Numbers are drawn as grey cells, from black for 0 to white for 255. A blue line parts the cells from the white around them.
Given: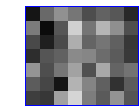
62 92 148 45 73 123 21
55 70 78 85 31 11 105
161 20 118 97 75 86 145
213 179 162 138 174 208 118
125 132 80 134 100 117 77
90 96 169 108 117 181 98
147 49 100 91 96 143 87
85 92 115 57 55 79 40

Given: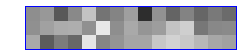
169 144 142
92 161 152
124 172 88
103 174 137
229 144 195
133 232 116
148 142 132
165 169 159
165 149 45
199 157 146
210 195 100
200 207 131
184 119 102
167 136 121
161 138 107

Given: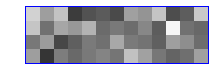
158 120 197 210
53 156 113 158
125 71 166 195
105 95 152 60
121 122 179 82
132 112 107 91
117 168 121 74
193 122 109 160
161 115 135 148
119 96 93 196
100 159 246 77
111 142 113 93
160 109 104 201

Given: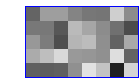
96 171 152 120 100
93 190 124 120 158
96 217 78 87 158
144 153 181 186 132
226 150 188 166 119
195 144 143 140 117
32 222 98 112 207
212 99 169 75 140

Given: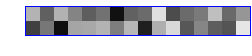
64 179
119 96
15 178
165 132
168 94
179 114
126 17
183 97
31 107
175 223
217 76
87 107
134 122
94 191
84 105
230 150

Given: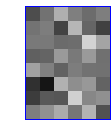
126 60 48 161 96 121 115 77
145 89 21 128 100 121 125 114
171 86 177 98 154 107 67 175
118 208 142 125 121 109 182 127
179 135 152 114 154 211 101 108
81 144 99 113 112 164 65 126

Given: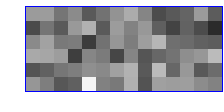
150 84 169 138 75 155
126 97 166 162 117 156
87 118 157 121 90 117
96 126 62 124 153 139
244 143 134 60 177 89
129 137 123 114 90 114
121 161 70 150 156 147
176 178 133 125 130 172
83 89 85 158 152 133
160 187 103 182 95 76
157 103 115 111 67 89
158 152 142 107 98 100
140 89 151 97 76 155
130 108 187 93 43 92
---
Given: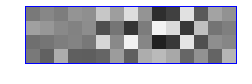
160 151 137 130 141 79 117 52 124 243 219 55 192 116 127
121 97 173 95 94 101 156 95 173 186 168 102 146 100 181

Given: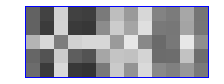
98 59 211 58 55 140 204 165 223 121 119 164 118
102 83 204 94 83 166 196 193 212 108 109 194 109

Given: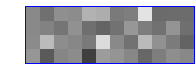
137 130 117 145 111 100 114 151 125 113 148 111
150 90 134 140 63 156 148 135 103 126 142 136

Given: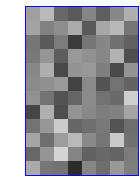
163 129 142 171 90 166 184 117
121 150 93 153 145 135 178 79
138 144 154 67 138 83 114 99
69 176 78 147 136 125 129 164
165 110 157 185 137 117 201 113
170 118 115 43 134 110 153 126

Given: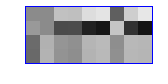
153 139 75 76 33 22 197 50 20
105 179 147 142 179 185 144 183 181

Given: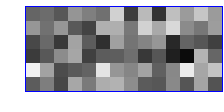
150 113 150 89 67 176 175 120 210 169 217 139 119 157
59 88 140 166 64 92 94 111 56 86 31 11 180 102
92 126 71 167 122 173 178 141 91 87 137 85 164 83

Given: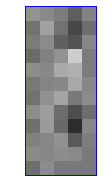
114 161 113 72 110
106 129 146 206 123
121 133 136 168 135
140 157 109 78 109
129 134 145 89 126
110 140 120 121 121

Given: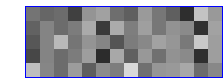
98 132 108 124 170 58 171 126 159 119 146 138 49 162
71 132 108 124 158 44 168 96 152 112 146 138 47 158
